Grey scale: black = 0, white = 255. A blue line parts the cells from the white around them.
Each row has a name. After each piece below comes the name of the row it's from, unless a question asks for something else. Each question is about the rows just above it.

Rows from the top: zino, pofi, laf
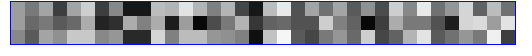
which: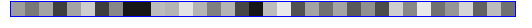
zino
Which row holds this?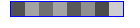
zino
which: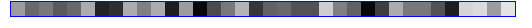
pofi
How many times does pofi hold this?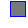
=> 4

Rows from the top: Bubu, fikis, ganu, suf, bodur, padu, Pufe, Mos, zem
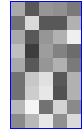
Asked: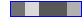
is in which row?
fikis
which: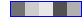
Pufe
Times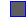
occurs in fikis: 0

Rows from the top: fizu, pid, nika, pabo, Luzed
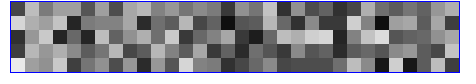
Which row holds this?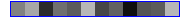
pid
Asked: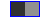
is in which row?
fizu
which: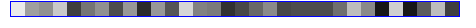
Luzed
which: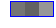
fizu
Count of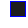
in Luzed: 0

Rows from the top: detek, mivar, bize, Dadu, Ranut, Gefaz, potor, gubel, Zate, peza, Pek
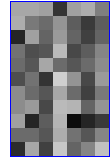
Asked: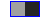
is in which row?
Zate
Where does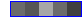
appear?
potor
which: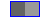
bize
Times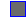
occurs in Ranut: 3

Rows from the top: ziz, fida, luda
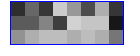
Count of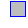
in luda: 3
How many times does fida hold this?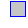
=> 2
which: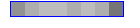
luda
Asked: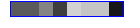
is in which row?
fida

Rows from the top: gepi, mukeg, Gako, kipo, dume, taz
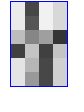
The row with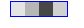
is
dume
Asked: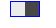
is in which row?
gepi
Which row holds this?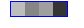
Gako
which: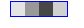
taz
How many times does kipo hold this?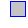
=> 2

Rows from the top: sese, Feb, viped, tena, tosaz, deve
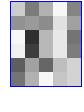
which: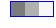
sese
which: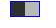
viped
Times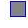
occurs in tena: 0
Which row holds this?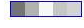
deve

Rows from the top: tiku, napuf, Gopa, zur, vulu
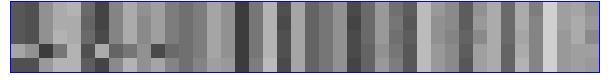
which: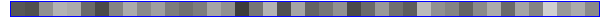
Gopa
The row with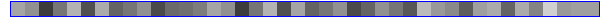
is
zur
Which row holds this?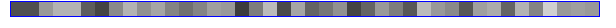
vulu

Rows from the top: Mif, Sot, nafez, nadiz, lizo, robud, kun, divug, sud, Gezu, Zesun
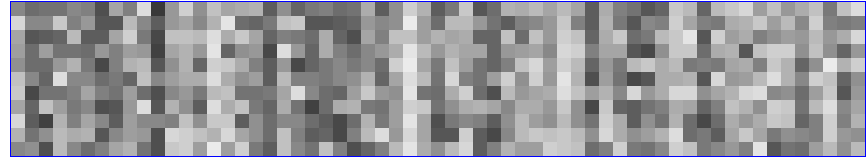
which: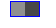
divug
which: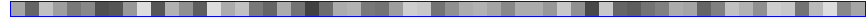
divug
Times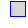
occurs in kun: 4
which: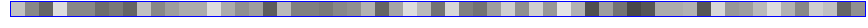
robud
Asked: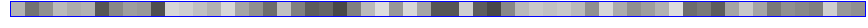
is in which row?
Gezu

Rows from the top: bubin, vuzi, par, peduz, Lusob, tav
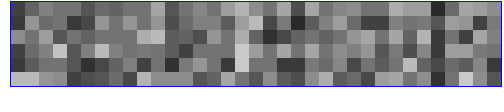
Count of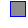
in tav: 8
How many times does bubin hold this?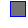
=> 10
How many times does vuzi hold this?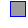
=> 3
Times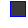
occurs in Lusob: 5
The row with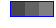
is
Lusob

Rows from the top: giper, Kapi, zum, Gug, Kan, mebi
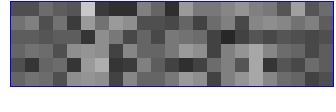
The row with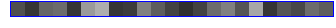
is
Kan
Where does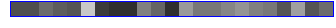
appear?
giper
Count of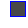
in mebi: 0
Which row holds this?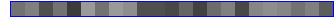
Kapi
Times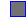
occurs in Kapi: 4

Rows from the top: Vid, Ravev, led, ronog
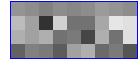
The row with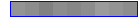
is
Vid
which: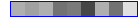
led
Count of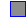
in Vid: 4
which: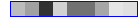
Ravev
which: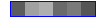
ronog
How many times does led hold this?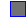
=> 2

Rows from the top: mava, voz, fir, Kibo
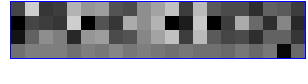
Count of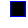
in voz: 4
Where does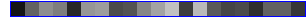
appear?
fir
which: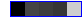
voz

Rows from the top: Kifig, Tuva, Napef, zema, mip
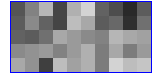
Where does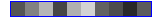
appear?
Kifig
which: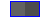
Kifig
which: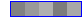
zema
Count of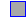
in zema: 1
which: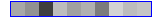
mip
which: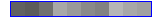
Napef

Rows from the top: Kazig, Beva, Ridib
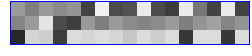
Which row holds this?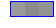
Kazig
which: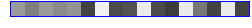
Kazig
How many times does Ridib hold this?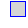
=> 3
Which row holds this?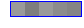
Beva
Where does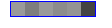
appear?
Kazig
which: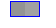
Beva

